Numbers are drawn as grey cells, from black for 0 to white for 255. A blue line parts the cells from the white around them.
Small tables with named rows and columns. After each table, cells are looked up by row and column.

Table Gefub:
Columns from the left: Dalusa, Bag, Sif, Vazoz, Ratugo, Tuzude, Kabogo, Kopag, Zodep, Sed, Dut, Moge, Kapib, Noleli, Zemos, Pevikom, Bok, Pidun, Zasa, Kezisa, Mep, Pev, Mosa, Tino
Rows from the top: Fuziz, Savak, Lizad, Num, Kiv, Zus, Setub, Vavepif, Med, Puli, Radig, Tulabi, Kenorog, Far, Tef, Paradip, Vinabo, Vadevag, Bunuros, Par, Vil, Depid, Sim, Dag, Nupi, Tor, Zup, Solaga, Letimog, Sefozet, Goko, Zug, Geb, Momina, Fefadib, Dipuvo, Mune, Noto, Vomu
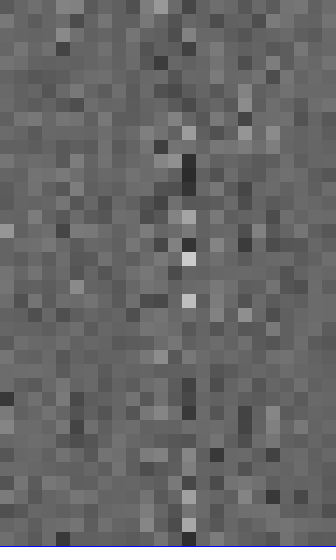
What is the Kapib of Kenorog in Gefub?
96
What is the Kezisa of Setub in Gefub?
102
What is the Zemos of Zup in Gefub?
104
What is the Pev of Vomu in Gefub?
101
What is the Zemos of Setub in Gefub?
101
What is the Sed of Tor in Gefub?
105
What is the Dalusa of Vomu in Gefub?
111
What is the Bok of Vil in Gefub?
111
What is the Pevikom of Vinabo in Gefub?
103
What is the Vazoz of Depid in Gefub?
91
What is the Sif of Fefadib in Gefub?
91

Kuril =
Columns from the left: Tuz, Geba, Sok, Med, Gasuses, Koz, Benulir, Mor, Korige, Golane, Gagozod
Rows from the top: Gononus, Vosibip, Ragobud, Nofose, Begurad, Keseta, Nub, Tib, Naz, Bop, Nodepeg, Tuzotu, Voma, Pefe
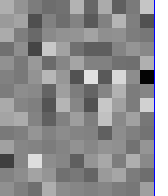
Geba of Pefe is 127
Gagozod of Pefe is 159
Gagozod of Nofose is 136
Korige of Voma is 166
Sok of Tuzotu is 222
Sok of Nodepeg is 131
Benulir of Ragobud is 163
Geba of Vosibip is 164
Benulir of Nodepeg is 135
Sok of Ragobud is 105
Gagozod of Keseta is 4
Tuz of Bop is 121
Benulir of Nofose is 94
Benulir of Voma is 101
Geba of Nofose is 142
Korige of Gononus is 95
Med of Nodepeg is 124

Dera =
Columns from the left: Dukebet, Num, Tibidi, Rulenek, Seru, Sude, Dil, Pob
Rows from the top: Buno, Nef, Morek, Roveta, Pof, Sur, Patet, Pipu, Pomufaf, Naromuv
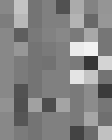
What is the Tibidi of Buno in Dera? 116
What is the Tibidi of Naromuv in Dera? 116
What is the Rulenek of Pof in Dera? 114
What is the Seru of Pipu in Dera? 164
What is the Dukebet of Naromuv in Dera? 136
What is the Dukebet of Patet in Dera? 136
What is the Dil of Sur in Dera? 196
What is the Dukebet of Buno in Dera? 136
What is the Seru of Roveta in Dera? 128
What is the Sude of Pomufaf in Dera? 122
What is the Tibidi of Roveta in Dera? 116
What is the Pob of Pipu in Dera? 118

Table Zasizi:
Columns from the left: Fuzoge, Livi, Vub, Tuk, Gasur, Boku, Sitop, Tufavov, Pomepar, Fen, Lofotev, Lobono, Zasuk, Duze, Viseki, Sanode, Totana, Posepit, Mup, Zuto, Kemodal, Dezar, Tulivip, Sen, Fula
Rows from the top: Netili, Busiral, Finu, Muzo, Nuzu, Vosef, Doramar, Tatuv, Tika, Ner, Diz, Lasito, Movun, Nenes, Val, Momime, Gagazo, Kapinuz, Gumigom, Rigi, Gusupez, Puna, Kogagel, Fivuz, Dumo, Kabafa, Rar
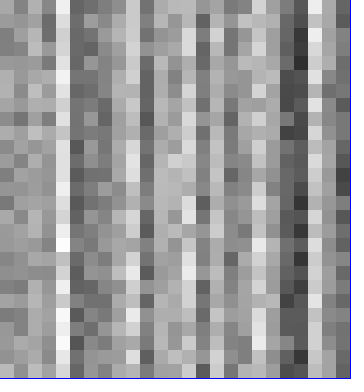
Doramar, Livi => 139
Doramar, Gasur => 226
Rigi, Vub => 141
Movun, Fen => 222
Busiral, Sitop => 157
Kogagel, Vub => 172
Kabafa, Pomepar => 156
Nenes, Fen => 191
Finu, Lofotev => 114
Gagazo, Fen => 205
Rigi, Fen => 233
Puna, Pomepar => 171
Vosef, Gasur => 242
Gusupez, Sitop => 102
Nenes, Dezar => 75
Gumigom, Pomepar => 167
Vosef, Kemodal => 77
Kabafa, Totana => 143
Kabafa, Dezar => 55

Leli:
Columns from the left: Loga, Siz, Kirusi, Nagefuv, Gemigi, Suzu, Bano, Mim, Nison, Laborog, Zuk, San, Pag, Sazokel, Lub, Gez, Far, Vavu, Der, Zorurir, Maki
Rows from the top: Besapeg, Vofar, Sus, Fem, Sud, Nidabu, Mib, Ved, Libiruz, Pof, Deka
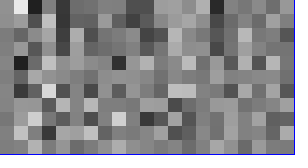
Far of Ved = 155
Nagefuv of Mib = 216
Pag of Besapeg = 160
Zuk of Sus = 68
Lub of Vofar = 142
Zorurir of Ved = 133
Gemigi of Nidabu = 138
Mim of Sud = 132
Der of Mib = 112
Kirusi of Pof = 127
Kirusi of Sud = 107
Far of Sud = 88
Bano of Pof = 191
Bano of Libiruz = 77
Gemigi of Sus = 62

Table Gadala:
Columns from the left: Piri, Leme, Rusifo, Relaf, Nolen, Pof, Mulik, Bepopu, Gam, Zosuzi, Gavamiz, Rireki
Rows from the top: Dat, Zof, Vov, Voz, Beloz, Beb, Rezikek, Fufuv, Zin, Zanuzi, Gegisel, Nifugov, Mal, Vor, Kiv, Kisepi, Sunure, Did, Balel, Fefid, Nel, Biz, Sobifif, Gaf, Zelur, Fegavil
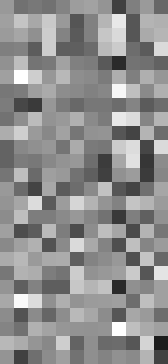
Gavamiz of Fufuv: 91
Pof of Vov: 90
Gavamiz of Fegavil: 180
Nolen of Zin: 153
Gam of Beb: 174
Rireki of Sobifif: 108
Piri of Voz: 127
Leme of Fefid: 178
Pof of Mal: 114

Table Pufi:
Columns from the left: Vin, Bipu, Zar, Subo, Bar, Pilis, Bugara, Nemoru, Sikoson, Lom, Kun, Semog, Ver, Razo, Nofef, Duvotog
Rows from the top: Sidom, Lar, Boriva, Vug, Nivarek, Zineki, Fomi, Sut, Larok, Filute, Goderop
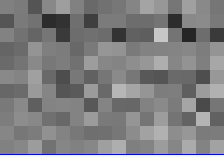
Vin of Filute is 134
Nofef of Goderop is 131
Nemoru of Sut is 132
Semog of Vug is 131
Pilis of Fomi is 90
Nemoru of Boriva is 108
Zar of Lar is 114
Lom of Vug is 122
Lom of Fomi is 165
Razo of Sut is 165
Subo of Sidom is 136
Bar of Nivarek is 125
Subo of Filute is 145
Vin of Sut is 121
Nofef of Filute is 123
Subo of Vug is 127
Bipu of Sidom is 123
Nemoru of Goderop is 159
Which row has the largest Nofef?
Larok

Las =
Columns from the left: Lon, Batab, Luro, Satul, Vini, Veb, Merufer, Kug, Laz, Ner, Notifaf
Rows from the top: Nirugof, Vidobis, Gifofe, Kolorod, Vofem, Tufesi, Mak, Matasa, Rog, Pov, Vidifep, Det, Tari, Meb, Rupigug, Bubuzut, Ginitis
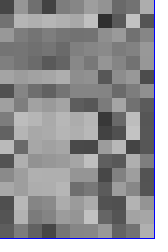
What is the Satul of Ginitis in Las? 70
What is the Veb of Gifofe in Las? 114
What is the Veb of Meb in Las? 110
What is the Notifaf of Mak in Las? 144
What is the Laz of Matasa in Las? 165
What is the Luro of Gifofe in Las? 116

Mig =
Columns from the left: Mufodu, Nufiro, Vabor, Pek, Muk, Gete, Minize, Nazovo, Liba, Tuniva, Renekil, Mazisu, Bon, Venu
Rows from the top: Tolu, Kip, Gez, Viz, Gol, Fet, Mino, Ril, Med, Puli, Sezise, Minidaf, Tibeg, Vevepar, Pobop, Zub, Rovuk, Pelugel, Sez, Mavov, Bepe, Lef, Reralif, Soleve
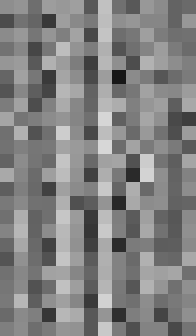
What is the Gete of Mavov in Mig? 134
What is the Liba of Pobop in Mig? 40
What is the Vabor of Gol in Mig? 89
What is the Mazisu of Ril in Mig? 159
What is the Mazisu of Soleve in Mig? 131
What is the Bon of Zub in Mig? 87
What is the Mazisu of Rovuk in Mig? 114
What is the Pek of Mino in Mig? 69
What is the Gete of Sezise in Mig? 154
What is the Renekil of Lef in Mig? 141
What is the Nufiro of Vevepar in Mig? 127

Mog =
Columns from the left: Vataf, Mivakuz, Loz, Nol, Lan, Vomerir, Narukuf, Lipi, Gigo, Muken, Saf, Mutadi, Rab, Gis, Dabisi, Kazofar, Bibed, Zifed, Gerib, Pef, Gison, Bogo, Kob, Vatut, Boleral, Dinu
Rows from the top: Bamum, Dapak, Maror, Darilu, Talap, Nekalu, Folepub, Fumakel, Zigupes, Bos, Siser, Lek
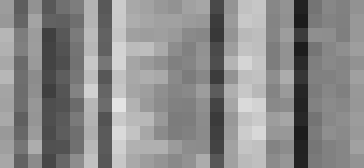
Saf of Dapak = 166
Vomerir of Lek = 141
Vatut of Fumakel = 139
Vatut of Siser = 129
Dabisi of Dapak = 152
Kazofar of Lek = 87
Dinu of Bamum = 146
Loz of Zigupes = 149
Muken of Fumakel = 178
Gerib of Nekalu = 193

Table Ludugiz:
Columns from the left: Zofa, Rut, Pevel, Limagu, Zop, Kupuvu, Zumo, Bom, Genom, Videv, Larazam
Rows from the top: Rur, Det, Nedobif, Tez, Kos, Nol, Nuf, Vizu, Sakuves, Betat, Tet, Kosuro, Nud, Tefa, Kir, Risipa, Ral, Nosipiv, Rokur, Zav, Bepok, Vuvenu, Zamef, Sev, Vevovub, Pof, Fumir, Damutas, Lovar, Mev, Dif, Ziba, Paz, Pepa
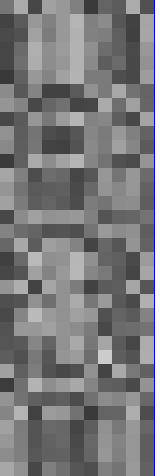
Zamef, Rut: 133
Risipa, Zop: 148
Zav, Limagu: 131
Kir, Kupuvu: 76
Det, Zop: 152
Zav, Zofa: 71
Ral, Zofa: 131
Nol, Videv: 72
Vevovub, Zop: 145
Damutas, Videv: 73
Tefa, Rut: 115
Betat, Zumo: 134
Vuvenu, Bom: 154
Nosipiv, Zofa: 103
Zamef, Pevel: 186
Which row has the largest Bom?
Pof

